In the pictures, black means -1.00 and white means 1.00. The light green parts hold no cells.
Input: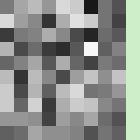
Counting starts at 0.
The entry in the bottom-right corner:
-0.25
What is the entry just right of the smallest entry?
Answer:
-0.09
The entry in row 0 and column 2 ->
0.47
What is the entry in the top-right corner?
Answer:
-0.36
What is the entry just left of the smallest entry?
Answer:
0.59
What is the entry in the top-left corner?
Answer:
-0.04
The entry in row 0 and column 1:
0.30
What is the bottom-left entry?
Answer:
-0.25
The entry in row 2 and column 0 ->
-0.54
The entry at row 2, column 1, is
-0.04
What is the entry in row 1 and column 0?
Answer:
0.70
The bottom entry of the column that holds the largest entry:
-0.36
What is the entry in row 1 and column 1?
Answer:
0.24
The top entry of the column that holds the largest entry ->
-0.81
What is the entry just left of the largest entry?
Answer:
-0.31
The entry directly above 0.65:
0.41

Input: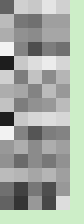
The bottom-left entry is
-0.23
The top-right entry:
0.63
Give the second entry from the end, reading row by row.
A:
-0.44
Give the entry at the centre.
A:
0.14
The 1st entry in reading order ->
-0.23
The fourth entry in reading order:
0.79
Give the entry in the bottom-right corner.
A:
0.73
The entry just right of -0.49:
-0.07
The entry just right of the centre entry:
0.19
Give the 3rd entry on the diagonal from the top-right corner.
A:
0.09
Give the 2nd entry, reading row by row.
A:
0.63
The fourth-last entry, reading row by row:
-0.59
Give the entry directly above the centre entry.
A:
0.03
